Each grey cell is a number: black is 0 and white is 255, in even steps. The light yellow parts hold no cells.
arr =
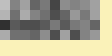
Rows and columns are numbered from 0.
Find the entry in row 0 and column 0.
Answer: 191
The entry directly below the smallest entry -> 171
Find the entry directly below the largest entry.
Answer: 180
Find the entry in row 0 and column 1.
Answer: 131
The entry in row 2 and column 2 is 78
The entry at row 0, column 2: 161
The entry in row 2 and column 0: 48
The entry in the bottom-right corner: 152
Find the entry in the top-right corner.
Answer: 161

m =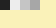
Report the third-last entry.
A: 237
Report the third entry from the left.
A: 197
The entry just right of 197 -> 167

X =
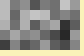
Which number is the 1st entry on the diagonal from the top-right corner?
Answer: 154
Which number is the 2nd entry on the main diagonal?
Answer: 103
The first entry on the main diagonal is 187
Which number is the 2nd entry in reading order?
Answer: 123
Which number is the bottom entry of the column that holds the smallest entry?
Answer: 73
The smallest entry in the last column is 93
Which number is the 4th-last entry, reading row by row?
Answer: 154
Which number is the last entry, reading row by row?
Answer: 132
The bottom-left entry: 62
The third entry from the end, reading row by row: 93
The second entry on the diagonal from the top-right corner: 132
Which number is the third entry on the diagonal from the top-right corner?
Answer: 166

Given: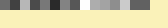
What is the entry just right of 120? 42
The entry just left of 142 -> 163
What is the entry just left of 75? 183
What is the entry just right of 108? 65

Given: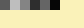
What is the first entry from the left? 90
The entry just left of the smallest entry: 101
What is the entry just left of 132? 190

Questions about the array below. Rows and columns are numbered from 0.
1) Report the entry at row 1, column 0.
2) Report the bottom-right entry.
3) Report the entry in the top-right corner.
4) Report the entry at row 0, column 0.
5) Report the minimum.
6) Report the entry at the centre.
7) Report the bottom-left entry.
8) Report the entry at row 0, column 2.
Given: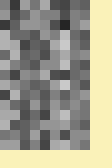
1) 149
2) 118
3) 96
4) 128
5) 37
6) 169
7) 158
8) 158

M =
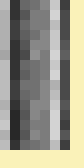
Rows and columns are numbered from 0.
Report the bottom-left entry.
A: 188
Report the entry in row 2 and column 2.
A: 104
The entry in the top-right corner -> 62
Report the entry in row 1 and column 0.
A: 176
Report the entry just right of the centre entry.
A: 124
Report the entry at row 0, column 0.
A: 188
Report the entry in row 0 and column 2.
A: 104
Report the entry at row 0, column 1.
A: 51
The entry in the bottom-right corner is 62
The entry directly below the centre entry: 113
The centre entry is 113
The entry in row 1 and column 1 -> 51
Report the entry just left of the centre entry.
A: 95

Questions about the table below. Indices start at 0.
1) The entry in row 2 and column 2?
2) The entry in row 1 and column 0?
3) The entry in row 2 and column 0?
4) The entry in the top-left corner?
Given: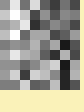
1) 231
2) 200
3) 155
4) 145
